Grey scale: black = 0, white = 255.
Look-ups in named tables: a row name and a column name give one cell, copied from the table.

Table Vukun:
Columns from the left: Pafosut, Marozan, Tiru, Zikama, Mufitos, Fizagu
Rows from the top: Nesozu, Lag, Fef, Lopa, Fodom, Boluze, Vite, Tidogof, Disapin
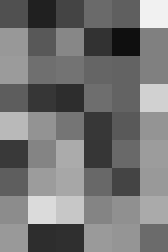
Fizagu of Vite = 153
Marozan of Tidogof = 219
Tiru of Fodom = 117
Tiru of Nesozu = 68
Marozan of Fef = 111
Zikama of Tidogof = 132
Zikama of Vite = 104
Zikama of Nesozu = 106
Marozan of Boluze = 132
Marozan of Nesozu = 32
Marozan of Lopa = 54
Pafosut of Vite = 94
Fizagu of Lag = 128
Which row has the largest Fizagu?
Nesozu

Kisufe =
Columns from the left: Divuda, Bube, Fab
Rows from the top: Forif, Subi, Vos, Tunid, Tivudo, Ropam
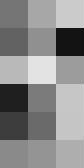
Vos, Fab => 156
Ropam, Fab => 174
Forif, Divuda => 117
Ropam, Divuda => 138
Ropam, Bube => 148
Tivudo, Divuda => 61

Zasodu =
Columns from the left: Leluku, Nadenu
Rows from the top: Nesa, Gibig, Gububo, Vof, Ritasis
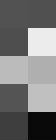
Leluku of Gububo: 187
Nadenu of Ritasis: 9
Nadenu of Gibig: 236
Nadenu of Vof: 192
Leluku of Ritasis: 62
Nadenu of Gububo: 175
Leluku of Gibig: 78
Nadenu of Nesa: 80
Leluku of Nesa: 82

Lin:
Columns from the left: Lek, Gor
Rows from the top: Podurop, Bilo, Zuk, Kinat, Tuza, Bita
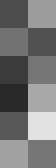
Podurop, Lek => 77
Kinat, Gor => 168
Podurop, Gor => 156
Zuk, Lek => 59
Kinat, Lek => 41
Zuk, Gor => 118
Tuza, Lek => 88
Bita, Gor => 117
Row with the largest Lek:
Bita

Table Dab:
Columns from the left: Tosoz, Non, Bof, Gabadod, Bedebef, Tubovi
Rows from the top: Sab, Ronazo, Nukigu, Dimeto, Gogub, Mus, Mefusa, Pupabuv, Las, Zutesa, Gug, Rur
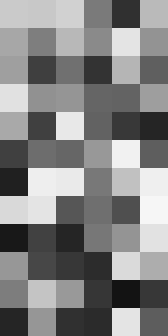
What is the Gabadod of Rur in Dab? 43
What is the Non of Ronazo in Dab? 126
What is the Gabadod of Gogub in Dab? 98
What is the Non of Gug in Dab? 196
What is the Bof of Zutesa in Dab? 55
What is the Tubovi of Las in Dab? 226
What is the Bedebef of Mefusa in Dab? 193
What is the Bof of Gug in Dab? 153
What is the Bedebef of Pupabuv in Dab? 79
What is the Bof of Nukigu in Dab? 112
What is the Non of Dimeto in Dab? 145
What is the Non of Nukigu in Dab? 63
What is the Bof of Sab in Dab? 209

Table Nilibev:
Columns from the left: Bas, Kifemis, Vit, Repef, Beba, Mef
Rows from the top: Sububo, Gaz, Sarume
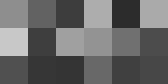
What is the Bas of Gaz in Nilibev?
200
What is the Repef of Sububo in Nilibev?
173
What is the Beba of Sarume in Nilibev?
64
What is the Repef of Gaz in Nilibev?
147
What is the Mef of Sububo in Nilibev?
170
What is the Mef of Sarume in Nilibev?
71
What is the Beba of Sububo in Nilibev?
44
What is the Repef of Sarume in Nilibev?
104
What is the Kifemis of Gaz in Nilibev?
62
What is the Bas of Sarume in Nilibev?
80
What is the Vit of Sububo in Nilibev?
61
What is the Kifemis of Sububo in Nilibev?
98
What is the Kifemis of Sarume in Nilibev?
54
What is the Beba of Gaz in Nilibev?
112
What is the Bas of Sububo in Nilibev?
142
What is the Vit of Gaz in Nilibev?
160
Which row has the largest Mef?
Sububo

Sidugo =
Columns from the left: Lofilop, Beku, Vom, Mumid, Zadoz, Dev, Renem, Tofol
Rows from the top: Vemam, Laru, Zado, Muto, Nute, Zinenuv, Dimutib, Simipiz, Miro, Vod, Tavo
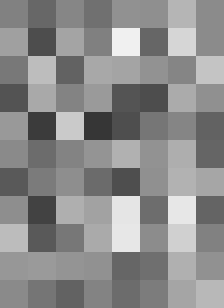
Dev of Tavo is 124
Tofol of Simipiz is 100
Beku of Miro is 89
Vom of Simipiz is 175
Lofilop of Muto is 83
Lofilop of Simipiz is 142
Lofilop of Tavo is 138
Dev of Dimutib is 144
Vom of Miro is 119
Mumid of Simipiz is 162
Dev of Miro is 140
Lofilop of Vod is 151
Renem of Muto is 171
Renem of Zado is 133

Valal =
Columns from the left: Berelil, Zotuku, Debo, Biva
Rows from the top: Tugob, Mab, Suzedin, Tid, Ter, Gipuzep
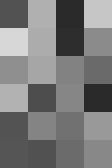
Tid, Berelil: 178
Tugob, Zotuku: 176
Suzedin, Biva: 106
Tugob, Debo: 42
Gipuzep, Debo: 107
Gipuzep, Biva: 136
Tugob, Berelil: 82
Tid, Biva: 42
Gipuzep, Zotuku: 81
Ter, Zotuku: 132
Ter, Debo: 113
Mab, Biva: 139
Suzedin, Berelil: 143
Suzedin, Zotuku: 166
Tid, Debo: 134
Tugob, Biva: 198
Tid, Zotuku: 77
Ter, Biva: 153
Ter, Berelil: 83
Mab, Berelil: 215

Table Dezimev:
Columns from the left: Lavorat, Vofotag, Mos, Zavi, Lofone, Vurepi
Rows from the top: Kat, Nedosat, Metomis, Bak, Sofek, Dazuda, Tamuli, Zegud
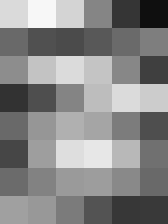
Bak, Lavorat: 50
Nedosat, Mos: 75
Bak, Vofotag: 78
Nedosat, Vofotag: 80
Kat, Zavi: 133
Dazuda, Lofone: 184
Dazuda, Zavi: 231
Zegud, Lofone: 55
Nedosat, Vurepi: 126
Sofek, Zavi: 165
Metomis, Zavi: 196
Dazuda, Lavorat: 70
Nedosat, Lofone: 106
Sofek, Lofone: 124
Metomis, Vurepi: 63
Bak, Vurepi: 204
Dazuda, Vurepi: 112
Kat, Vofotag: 247
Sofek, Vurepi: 78

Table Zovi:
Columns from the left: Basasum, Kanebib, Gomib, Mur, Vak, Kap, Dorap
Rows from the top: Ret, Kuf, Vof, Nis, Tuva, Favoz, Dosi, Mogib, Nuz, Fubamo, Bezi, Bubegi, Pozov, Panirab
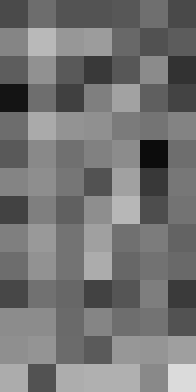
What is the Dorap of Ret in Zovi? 73
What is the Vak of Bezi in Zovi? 85
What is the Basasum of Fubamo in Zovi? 109
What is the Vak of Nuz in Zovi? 112
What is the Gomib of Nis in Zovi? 64
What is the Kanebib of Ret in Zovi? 109
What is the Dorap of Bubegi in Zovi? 82
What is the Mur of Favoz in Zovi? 129
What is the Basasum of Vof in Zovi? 93
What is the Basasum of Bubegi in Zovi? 140

